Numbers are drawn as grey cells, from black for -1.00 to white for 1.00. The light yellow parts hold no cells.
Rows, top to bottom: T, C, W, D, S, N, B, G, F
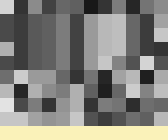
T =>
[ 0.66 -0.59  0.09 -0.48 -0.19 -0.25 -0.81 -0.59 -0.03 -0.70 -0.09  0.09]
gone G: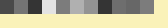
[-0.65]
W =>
[-0.42 -0.53 -0.30 -0.25 -0.03 -0.48  0.21  0.44  0.49 -0.19 -0.53  0.55]
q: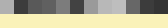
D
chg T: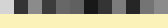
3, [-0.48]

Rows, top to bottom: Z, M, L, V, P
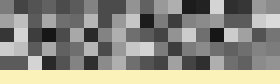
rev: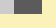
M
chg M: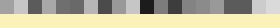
1, [0.49]
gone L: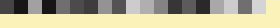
[-0.08]
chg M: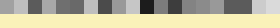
6, [0.43]
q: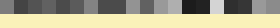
Z
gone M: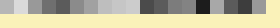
[-0.18]
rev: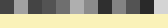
P

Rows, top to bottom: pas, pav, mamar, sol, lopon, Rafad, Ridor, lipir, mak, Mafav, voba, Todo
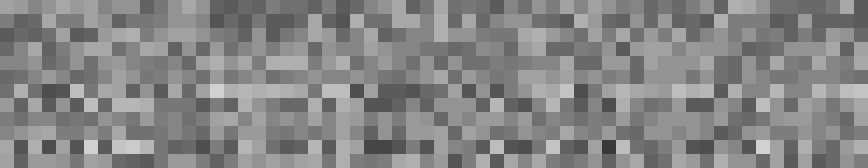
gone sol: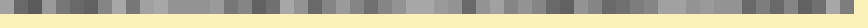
[0.09]
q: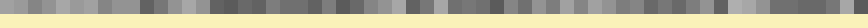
pas
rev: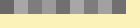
mamar
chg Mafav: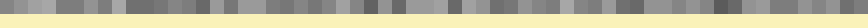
13, [-0.07]

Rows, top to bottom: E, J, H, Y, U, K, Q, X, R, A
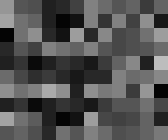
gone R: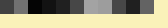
[-0.28]
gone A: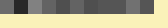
[-0.05]
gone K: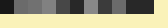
[-0.64]
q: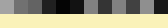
J
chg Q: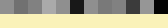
5, [-0.75]
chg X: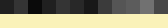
9, [-0.33]

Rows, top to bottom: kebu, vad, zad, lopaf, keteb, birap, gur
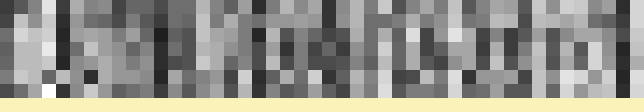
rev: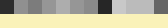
keteb
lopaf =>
[-0.25  0.47  0.47  0.83 -0.65 -0.14  0.52  0.24  0.13 -0.20  0.03 -0.65
 -0.14 -0.36  0.42  0.36  0.13 -0.03 -0.41  0.24 -0.59 -0.03 -0.47 -0.20
 -0.53  0.13 -0.14  0.62 -0.20  0.36 -0.47 -0.25  0.30  0.30 -0.53  0.36
 -0.53 -0.03  0.52 -0.31  0.42 -0.31  0.67  0.13 -0.70  0.52]
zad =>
[-0.14  0.67  0.52  0.62 -0.70  0.24  0.30  0.24 -0.03  0.24 -0.20 -0.76
 -0.25 -0.36  0.52  0.30  0.24 -0.03 -0.70  0.42 -0.36  0.03 -0.20 -0.47
 -0.36  0.36 -0.14  0.36 -0.25  0.73 -0.47  0.18  0.78  0.36 -0.47  0.03
 -0.53 -0.31  0.24 -0.36  0.08  0.30  0.30  0.08 -0.41  0.57]
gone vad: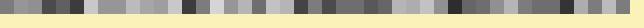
[-0.08]
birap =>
[-0.03  0.57  0.47 -0.20  0.47  0.13 -0.65  0.36  0.18  0.18  0.08 -0.70
  0.30 -0.14  0.03  0.18 -0.47  0.62 -0.65 -0.25  0.36 -0.14  0.62 -0.59
 -0.25  0.42  0.03  0.67 -0.47 -0.41  0.47 -0.03  0.73 -0.59  0.18  0.18
  0.24 -0.47  0.52  0.13  0.78  0.67  0.18  0.62 -0.70  0.73]

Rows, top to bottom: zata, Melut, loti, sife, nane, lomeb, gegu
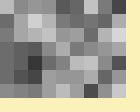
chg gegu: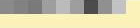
8, [0.57]
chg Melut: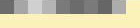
6, [-0.09]
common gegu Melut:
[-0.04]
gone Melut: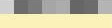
[-0.09]

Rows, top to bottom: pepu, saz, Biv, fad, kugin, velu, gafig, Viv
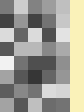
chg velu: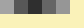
2, [-0.58]
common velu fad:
[-0.32]
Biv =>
[ 0.72 -0.21  0.72 -0.38  0.78]
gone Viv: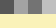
[-0.15]
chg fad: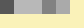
3, [0.07]
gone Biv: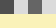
[0.78]
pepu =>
[-0.04  0.61  0.02  0.23  0.50]

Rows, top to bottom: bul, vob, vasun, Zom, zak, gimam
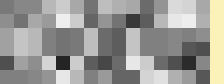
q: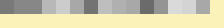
bul
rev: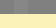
vasun
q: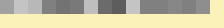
vasun
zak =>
[-0.38  0.26  0.11  0.66 -0.72  0.60 -0.27 -0.44 -0.16  0.81  0.60 -0.16
 -0.38 -0.66  0.06]

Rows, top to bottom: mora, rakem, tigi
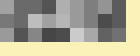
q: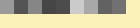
tigi
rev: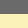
mora
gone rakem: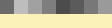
[0.43]

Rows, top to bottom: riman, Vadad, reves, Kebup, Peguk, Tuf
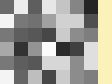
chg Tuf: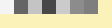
2, [0.49]
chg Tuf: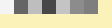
4, [0.59]

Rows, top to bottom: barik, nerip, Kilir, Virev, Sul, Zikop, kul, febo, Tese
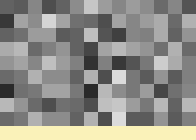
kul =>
[-0.67 -0.12 -0.06  0.28  0.28 -0.06 -0.67  0.44  0.10 -0.06  0.22 -0.45
 -0.12  0.05]
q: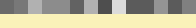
Tese
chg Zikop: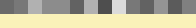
10, [-0.29]

